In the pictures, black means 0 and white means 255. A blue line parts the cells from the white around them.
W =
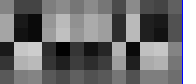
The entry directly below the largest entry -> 186
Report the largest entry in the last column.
132
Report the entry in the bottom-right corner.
110
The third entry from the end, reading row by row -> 126
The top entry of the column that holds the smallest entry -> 139
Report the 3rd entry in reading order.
68
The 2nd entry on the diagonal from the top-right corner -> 25
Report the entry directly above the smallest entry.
192
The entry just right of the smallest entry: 53
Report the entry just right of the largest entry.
45
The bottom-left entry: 89
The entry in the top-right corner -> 96
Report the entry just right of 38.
178
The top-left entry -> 132
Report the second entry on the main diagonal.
25
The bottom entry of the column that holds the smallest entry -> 75
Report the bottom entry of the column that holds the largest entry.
132
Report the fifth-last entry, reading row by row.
118
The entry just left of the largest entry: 198
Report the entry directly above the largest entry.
10
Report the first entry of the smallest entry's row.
25
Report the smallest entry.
2
